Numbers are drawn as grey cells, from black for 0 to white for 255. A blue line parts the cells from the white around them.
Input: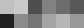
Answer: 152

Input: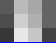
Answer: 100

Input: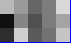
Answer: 164

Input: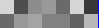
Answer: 184

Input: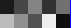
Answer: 15

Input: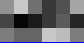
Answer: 37

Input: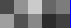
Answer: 64

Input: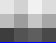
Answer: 167

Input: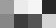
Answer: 212

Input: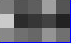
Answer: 34
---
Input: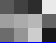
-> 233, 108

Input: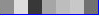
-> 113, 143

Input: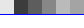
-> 164, 231

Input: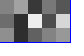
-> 86, 143

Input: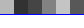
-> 88, 184

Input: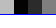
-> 127, 189
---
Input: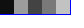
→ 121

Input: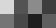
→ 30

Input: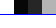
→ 38

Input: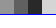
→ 41

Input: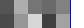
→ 63

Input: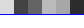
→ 167
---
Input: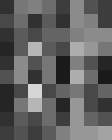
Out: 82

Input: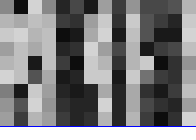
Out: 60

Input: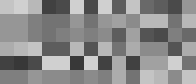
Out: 127

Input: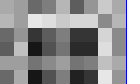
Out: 170

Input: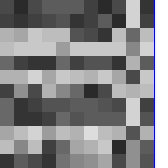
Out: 92

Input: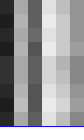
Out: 169

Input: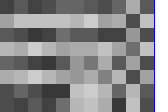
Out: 66
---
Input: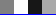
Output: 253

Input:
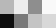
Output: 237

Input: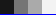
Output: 117

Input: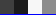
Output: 27

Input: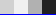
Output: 240

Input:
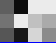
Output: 12
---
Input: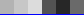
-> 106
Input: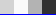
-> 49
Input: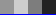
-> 34
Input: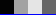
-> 103
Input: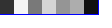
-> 16
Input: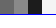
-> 244
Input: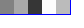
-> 187
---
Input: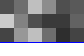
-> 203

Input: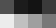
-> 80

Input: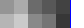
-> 149

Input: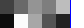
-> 65

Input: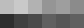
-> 189

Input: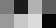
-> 124
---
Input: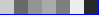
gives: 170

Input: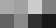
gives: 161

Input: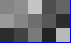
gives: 154

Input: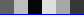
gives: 167

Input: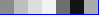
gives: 190

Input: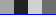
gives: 110
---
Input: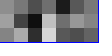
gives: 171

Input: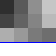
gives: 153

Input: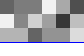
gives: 180

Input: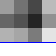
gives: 166

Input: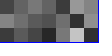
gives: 90

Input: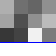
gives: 67

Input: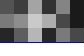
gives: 94

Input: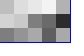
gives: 148

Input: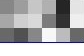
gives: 81
